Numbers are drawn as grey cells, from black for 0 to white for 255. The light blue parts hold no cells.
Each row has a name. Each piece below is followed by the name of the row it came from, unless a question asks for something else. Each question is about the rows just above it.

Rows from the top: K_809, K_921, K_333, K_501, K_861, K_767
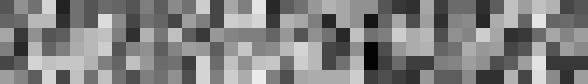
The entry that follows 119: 192
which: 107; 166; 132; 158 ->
K_333
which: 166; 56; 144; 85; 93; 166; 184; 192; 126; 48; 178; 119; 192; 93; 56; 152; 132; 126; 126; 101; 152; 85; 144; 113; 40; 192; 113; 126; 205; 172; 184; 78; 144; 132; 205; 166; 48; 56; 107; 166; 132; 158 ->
K_333
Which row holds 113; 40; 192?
K_333

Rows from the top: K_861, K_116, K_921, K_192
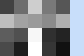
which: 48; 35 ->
K_921
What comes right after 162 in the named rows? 154
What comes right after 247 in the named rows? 48

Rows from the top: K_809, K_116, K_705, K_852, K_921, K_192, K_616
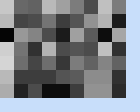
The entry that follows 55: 124
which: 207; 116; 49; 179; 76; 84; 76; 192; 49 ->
K_852

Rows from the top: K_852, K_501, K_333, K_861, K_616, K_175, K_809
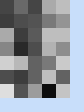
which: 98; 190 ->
K_175
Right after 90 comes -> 190
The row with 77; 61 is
K_175
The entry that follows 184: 98
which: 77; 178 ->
K_861

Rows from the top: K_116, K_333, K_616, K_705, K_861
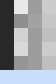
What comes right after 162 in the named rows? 198
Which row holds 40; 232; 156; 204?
K_116

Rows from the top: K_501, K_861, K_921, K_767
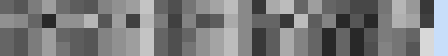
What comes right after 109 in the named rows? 93
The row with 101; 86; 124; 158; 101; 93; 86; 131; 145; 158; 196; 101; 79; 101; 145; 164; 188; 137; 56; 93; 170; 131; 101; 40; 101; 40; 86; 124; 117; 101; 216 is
K_921
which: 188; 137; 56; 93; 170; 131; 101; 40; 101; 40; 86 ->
K_921

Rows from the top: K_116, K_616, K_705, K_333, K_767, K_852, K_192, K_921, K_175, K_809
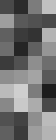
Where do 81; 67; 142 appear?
K_175
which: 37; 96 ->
K_333
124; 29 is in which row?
K_192
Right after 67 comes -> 142

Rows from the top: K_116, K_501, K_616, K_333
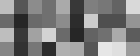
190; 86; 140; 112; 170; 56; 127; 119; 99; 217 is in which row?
K_116
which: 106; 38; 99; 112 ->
K_616

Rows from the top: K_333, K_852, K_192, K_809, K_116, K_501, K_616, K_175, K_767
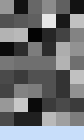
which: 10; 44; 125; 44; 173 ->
K_809
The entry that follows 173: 146
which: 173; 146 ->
K_809
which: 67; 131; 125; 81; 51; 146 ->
K_616

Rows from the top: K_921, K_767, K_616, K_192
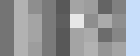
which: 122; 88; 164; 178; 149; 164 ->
K_192
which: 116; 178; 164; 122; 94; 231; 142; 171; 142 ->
K_767
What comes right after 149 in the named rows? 164

